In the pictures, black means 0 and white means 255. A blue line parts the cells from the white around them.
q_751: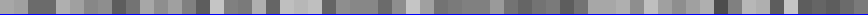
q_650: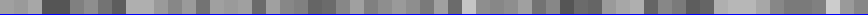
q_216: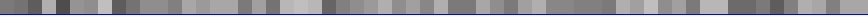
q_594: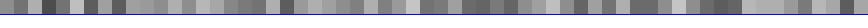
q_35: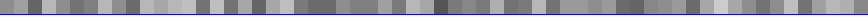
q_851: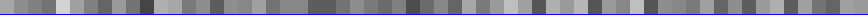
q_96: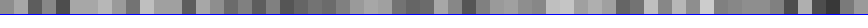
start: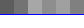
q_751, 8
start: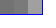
q_594, 30
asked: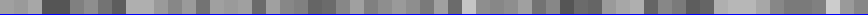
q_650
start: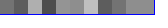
q_216, 1
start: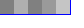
q_594, 25
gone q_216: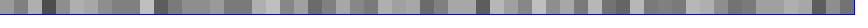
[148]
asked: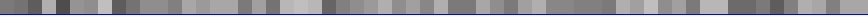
q_216

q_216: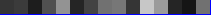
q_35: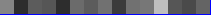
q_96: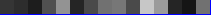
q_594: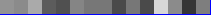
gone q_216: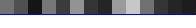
[67]
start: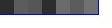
q_35, 1
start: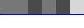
q_594, 6
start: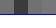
q_35, 7
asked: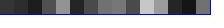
q_96
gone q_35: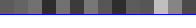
[107]
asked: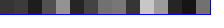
q_216

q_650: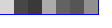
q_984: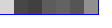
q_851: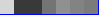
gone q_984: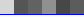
[64]
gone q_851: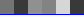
[123]

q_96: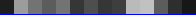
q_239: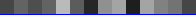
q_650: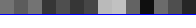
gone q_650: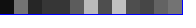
[107]
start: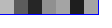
q_239, 4
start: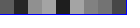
q_239, 5
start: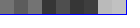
q_96, 2
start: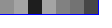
q_239, 7
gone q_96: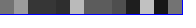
[62]

